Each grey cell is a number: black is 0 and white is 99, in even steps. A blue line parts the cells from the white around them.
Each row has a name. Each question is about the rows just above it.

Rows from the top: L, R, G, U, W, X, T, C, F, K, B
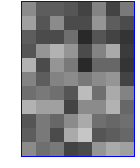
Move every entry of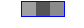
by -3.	[59 30 51]
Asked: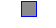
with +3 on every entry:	[57]
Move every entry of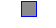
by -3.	[51]

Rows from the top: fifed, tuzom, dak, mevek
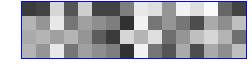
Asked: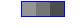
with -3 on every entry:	[55 43 27]
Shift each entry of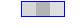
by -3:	[80 67 83]
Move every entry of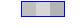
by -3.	[71 80 67]
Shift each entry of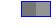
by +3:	[49 61]
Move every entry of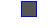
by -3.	[30]
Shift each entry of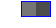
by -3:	[43 27]

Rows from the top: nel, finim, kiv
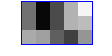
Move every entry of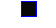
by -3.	[0]
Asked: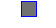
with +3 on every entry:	[47]
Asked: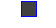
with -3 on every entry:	[22]

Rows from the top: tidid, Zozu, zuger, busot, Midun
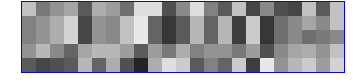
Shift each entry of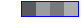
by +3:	[38 64 50 70]
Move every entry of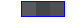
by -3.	[32 24 28]

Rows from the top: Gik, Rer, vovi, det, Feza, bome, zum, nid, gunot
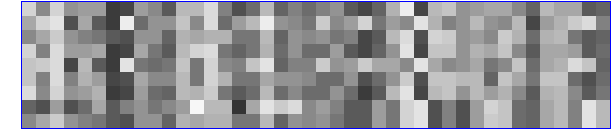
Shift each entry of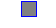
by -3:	[47]
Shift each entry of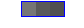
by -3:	[43 32 28]

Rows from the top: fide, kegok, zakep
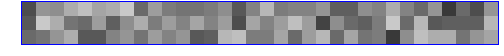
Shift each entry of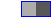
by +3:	[70 37]
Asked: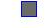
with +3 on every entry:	[44]
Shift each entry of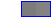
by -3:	[45 48]
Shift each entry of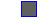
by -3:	[34]
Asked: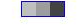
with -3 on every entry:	[71 58 23]

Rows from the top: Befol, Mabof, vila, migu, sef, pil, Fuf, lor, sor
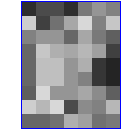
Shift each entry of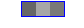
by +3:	[43 68 50]
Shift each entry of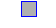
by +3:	[71]
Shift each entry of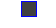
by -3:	[22]
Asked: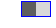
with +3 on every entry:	[40 87]
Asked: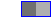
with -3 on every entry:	[41 65]
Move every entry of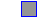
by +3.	[61]

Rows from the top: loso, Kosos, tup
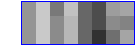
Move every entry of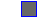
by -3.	[37]
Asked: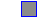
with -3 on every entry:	[51]
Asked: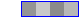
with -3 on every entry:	[55 75 51 68]
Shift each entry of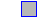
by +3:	[74]
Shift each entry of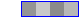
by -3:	[55 75 51 68]
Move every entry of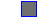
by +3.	[46]
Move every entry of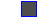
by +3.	[33]

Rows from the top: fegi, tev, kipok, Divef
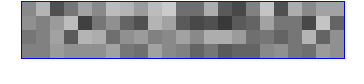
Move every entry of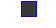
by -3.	[19]
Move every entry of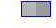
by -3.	[67 57]

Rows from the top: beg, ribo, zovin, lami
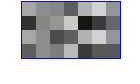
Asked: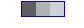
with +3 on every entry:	[40 72 84]
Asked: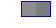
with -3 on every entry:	[52 45]

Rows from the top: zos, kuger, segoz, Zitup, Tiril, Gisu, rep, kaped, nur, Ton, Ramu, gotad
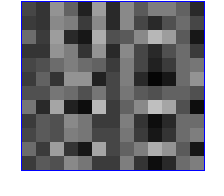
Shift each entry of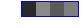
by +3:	[19 56 38 52]
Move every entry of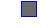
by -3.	[39]
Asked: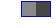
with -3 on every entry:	[50 24]

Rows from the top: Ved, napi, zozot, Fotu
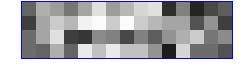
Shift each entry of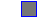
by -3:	[43]
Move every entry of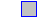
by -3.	[72]
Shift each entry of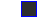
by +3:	[21]
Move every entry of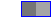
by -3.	[43 61]
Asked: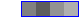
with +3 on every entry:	[53 39 60 71]

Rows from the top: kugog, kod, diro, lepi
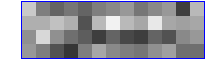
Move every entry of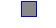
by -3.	[50]
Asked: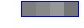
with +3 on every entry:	[52 56 62 49]
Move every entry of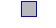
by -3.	[69]
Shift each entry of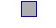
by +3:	[71]
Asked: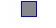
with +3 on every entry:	[56]
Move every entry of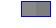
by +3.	[56 52]

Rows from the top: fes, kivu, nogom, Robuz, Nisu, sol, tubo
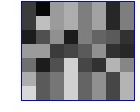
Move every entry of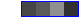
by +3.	[30 38 59 22]
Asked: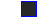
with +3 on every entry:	[18]
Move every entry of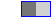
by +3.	[49 84]
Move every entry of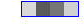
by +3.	[87 38 49 84]
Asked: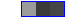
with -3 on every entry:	[57 20 24]
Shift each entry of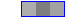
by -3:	[64 46 60]
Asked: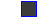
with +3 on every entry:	[26]

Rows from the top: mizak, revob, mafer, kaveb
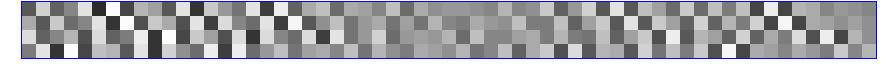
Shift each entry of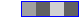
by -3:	[59 35 78 35]
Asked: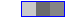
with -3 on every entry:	[75 39 49]
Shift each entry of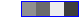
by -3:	[53 39 89 21]
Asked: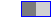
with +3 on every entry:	[51 84]
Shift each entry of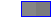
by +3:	[55 51]
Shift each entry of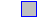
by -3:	[71]
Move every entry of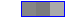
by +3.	[55 51 69]

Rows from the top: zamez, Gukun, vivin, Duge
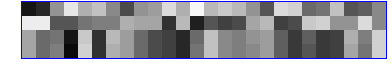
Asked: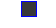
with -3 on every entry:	[19]
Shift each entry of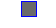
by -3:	[38]
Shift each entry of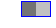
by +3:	[48 78]
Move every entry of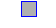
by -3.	[65]
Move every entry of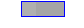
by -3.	[65 61 61]
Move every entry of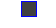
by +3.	[28]
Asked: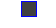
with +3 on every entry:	[28]

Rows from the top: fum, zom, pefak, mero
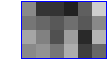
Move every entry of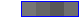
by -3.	[43 37 31 40]
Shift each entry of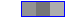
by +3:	[60 49 70]
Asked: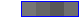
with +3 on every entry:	[49 43 37 46]
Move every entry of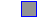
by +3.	[60]
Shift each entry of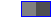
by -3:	[47 28]
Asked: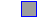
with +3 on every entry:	[64]
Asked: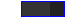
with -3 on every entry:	[17 17 10]

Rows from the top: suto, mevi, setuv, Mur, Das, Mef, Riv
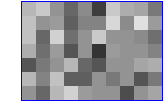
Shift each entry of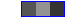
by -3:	[30 54 17]
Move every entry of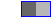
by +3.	[43 74]
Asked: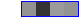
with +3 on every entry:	[60 23 63 60]
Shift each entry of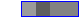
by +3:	[63 40 54 54]

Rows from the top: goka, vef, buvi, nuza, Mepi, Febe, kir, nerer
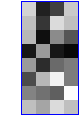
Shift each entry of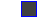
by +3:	[28]
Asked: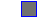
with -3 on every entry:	[41]
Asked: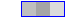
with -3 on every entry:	[71 61 82]
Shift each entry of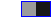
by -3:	[57  6]
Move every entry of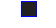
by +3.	[16]
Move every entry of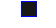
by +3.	[12]
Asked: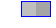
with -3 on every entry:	[71 61]

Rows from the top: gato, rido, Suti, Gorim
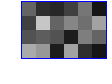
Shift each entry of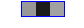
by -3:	[56  8 60]
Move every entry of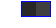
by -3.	[12 22]
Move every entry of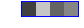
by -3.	[22 74 36 49]
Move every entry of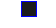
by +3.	[14]
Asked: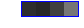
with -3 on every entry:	[15 12 22 43]
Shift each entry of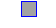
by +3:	[66]
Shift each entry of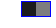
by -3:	[ 8 46]

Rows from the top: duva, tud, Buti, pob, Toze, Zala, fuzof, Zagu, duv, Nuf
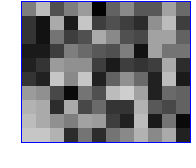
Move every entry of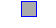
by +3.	[69]
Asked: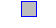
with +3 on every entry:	[76]
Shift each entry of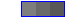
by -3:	[46 38 31]
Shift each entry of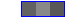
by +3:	[41 56 37]

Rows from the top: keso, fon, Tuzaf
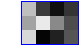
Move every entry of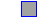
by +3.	[66]
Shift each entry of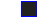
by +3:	[16]
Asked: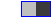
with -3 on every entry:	[71 20]
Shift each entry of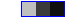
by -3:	[71 20  3]
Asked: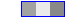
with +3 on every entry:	[66 94 56]
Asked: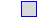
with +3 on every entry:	[87]

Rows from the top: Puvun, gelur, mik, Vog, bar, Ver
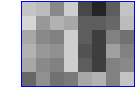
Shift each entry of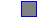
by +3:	[53]
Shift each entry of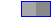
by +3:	[68 56]
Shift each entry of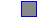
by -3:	[50]
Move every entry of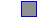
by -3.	[53]
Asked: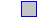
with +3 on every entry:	[79]
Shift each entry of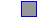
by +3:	[62]

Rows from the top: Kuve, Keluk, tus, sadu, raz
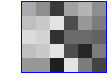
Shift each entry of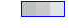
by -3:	[71 75 85]
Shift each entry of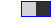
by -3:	[79 16]
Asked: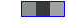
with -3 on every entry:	[52 19 60]
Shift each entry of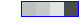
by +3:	[77 81 91 33]
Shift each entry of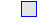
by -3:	[85]
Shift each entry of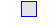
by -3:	[85]
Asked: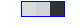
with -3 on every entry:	[82 79 16]

